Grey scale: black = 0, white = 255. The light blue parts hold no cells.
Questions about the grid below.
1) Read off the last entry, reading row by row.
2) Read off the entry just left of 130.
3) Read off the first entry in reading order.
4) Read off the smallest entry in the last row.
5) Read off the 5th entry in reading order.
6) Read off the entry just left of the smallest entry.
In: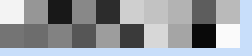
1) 250
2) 109
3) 243
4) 9
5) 44
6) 165

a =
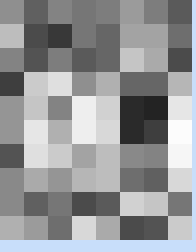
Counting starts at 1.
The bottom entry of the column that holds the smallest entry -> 83
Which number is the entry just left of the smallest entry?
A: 42
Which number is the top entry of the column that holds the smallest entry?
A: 125
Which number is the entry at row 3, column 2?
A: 83
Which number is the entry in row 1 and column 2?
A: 96
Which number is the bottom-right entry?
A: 203
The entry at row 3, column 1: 131
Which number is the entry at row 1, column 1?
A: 143
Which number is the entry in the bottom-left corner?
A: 176
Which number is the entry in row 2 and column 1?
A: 189
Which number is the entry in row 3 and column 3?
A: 125
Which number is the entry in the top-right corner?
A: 90
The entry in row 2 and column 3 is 56
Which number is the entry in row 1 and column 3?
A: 131
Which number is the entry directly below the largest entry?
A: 246
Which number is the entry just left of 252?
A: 62
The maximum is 252

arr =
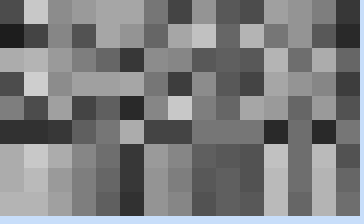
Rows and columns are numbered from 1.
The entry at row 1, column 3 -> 140
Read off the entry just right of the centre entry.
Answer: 126
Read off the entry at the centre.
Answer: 200
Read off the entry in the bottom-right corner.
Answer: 110
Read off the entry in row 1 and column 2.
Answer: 200
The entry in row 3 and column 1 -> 172
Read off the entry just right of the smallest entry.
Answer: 68
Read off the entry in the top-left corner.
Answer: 76
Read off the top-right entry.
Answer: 55
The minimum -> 29
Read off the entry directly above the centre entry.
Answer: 61
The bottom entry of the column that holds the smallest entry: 180
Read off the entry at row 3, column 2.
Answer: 180
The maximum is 206
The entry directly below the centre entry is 68
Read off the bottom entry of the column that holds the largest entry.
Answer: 180
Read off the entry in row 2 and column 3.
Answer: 134
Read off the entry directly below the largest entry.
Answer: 76

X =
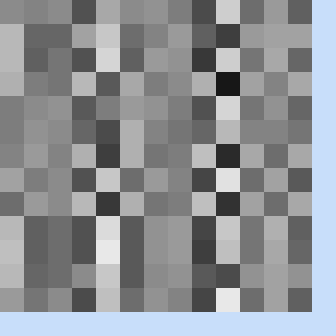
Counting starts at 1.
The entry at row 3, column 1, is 184
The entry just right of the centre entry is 125
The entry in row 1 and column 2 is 131
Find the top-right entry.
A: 96
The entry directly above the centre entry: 131
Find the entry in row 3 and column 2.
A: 96
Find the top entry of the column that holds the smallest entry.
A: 206
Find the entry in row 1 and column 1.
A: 139
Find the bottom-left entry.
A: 154
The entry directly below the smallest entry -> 213
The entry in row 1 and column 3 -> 139
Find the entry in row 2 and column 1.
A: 184
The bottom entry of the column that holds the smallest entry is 232
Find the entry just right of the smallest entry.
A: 162
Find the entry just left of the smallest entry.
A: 176
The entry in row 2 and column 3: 102
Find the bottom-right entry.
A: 96
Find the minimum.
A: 23
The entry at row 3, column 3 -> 117

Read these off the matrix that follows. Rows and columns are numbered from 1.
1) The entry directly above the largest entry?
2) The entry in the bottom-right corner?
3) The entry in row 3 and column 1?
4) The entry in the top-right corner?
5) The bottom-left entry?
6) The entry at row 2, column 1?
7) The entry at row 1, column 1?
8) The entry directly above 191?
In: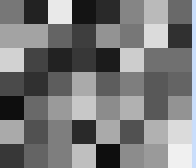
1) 219
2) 239
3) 211
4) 106
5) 55
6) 163
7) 119
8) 40

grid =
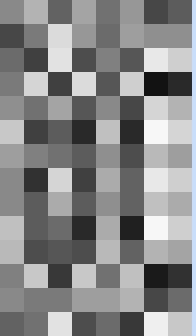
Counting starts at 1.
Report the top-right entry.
91
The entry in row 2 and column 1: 70
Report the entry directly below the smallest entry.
213
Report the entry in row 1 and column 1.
136
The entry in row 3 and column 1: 107
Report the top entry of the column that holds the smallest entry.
70
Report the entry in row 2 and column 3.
219
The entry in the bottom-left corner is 99
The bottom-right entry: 200
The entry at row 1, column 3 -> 99
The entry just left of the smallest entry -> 206
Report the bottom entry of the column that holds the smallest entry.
239
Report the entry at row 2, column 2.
122
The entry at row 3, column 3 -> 226

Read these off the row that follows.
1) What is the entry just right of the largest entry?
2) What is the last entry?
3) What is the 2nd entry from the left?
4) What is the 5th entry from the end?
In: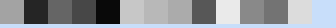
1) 137
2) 220
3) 37
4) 87

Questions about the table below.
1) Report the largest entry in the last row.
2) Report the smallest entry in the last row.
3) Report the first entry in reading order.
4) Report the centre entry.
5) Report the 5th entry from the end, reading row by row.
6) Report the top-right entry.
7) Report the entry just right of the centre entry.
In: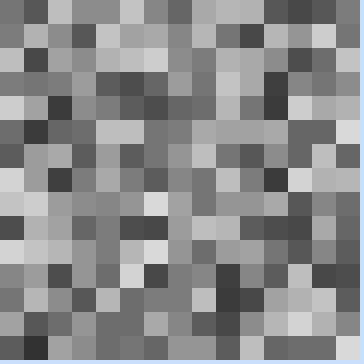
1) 218
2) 50
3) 117
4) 133
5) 189
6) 125
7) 117
